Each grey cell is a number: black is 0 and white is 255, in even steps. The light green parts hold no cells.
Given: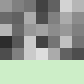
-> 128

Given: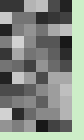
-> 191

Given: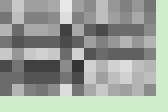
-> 139

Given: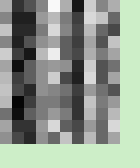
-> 72

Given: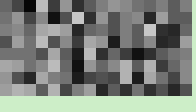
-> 103

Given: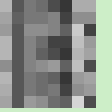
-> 66

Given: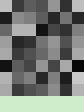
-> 127
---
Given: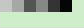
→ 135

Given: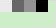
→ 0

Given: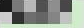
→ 80

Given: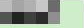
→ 199

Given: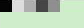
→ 69

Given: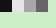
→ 101

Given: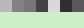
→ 67

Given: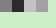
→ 161

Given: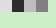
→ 128
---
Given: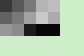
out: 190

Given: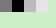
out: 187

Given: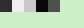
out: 201

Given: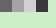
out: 164

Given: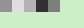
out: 179

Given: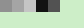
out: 165

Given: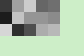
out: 204

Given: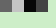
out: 101
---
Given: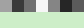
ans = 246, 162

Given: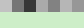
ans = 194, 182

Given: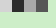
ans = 212, 169

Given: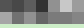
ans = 200, 166

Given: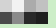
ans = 242, 211

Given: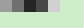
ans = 209, 158

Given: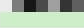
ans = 235, 159

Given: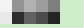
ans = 243, 233

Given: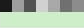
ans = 209, 168
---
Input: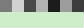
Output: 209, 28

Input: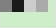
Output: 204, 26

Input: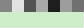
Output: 225, 30

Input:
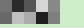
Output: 214, 31

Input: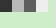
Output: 238, 51

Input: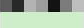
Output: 190, 19
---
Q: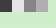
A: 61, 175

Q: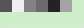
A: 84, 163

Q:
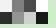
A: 242, 24

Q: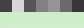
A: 66, 54

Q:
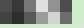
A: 77, 109

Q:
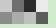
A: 202, 93

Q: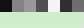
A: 17, 110

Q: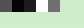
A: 82, 112
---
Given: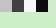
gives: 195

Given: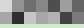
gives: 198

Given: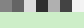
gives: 220

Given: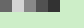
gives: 136

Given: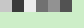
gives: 199

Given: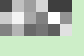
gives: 244

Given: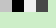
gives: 196
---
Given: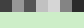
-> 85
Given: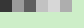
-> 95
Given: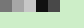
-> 199
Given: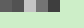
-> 196
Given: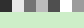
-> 116
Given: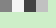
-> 68
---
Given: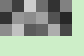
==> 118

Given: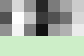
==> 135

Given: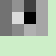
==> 114

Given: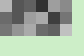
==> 182

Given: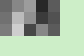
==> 103

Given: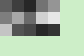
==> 94
